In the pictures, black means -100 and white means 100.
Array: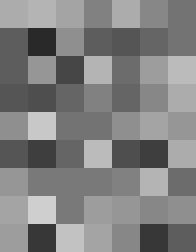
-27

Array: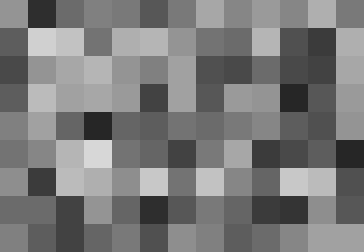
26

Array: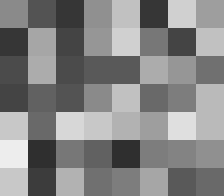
-18

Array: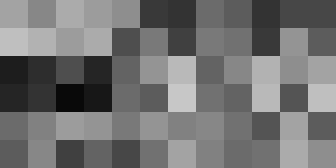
11

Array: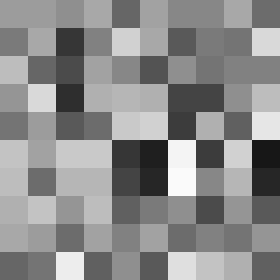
-25

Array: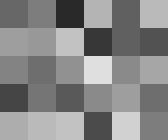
-2

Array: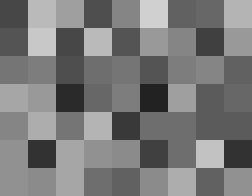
14

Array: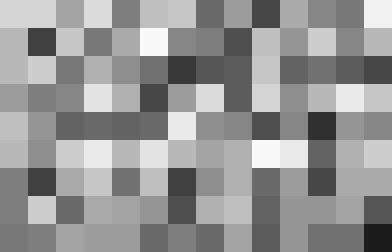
-78
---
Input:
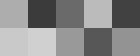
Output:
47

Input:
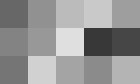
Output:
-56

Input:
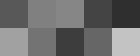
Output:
-47

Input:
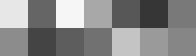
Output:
-58

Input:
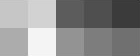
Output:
-38

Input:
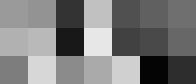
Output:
-43
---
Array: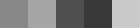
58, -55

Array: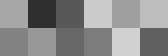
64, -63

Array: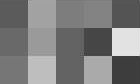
77, -51

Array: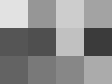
77, -54

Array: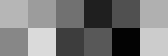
71, -98

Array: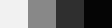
89, -96

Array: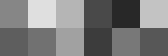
75, -69

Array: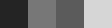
68, -72

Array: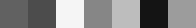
92, -84

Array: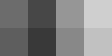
62, -55
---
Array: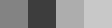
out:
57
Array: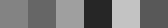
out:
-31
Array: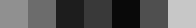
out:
56
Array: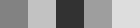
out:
73
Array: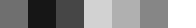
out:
100
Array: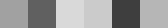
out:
43
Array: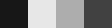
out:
-49
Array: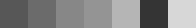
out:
69
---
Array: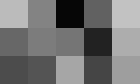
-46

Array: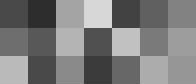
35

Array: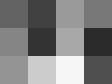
93

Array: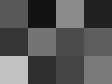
-47

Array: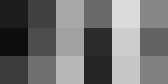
55

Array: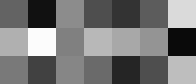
-39

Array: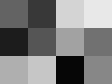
-95

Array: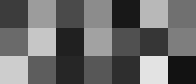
78
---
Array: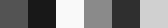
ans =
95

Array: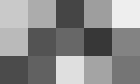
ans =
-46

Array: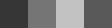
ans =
52

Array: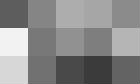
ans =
36

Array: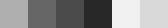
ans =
-41

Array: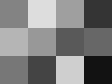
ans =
25
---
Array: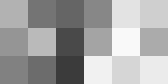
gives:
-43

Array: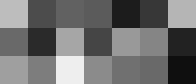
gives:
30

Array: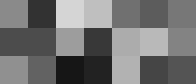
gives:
23

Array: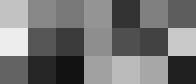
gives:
-54

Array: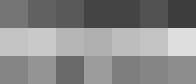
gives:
43

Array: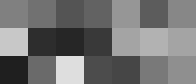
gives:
-70
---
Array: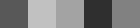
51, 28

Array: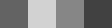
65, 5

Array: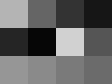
64, 41

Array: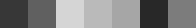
67, 46

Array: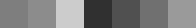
60, 21

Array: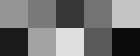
75, 54

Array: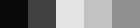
79, 52

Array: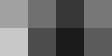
57, 26
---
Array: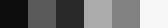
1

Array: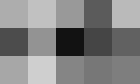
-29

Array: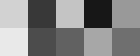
-82

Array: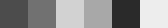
-67

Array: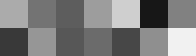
-82

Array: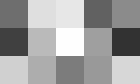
-24

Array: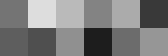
34

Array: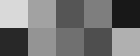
-1
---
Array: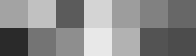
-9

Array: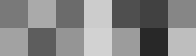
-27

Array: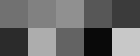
36

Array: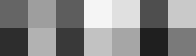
40

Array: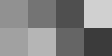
42

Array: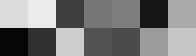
-62

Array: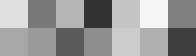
21

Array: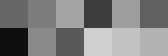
8
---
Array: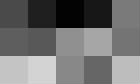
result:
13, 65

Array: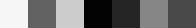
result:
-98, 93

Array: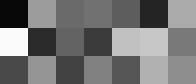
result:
-54, 97

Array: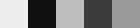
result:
48, 87

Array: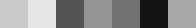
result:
17, 80

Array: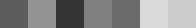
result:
0, 70

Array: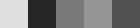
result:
-4, 74

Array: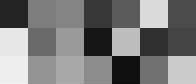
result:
-83, 87

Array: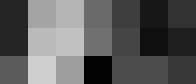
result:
-12, 62
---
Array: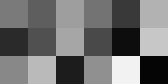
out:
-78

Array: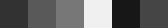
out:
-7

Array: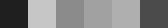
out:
9

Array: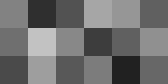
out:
-31

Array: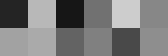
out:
-22

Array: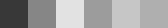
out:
77

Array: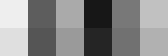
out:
21

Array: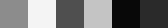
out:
-38
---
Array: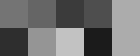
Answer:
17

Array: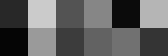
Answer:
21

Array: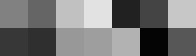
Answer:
-63

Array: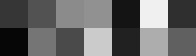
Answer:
-8

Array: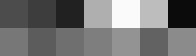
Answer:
-28

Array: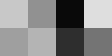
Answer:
41

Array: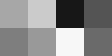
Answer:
20

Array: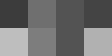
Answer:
-2

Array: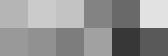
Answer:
14
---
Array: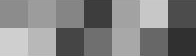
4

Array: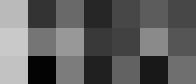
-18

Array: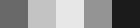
81

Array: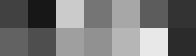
59

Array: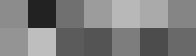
-12

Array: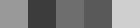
-14
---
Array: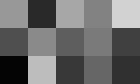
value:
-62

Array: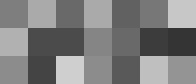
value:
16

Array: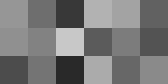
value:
8

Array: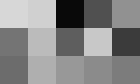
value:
-3

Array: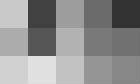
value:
6

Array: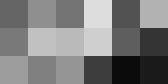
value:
-80

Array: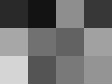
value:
16

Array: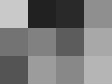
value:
42

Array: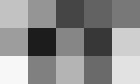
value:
77
